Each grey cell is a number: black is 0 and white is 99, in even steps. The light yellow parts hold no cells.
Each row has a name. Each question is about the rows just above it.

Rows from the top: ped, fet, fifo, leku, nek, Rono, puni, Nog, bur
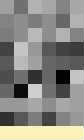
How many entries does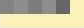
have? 5
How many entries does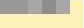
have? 5
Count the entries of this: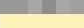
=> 6

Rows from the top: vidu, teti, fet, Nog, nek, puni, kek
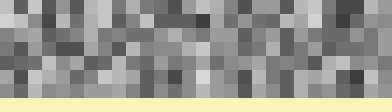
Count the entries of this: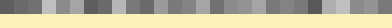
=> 28
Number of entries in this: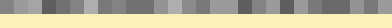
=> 28
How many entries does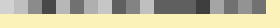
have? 19
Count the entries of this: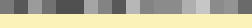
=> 18
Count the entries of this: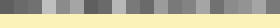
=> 20
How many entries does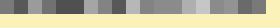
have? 19

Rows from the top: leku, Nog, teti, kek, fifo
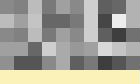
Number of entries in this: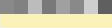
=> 8
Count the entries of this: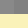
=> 2
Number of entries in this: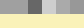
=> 6

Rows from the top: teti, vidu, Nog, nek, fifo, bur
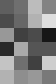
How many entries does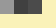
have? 3
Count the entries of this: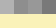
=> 4
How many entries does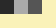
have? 3

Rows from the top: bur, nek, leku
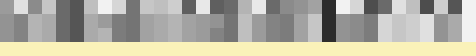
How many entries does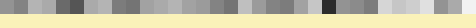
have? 34
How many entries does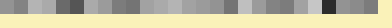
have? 27
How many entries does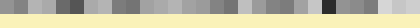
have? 30
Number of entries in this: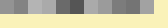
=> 11
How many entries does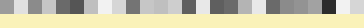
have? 26
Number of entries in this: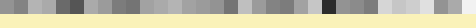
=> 34

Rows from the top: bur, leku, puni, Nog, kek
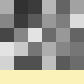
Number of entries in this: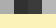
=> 4
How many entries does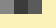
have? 3
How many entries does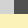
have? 2

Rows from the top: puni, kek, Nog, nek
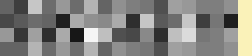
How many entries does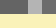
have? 4
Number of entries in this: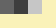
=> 3

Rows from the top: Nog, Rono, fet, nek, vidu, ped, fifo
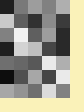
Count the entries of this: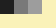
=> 3
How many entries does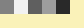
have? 5
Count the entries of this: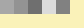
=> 5
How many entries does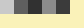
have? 5
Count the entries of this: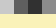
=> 4

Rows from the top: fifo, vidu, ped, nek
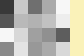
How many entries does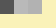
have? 3
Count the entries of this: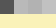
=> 4
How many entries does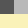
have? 2
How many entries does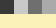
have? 4
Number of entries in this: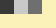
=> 3

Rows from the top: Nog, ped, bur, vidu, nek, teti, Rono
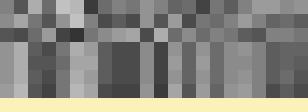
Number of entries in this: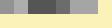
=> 7
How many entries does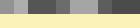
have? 10
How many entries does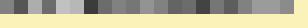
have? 21
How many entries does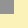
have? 1
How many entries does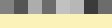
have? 8
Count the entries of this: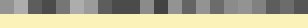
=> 22
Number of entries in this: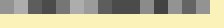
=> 15

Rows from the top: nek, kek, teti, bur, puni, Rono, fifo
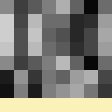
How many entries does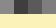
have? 4
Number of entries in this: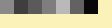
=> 7
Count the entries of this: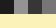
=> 4
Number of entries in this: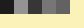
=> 5
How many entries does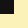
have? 1
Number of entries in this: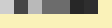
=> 7

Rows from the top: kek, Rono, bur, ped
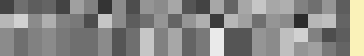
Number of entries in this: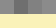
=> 4
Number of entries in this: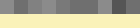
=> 10
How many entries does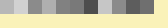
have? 11
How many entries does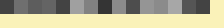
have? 15
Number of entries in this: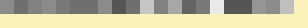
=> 21
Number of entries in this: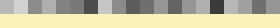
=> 20
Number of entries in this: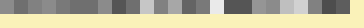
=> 25

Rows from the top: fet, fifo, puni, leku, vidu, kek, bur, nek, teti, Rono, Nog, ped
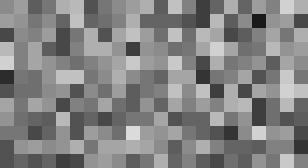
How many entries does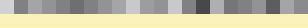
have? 22
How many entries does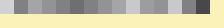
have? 15

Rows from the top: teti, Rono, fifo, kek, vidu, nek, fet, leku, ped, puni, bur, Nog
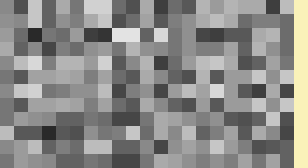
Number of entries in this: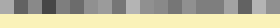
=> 20
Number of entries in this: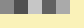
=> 5
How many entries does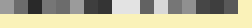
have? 17

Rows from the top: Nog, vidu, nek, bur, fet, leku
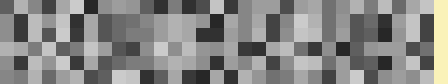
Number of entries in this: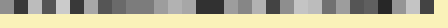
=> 31
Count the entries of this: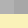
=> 2
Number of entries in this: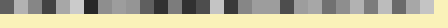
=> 31
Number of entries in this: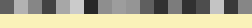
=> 18

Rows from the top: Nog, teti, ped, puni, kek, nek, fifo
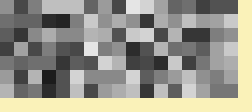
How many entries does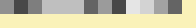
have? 13
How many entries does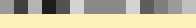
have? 14
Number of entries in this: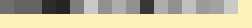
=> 17

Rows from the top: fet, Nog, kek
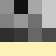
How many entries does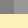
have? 2
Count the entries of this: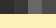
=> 4
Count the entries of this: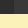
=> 2

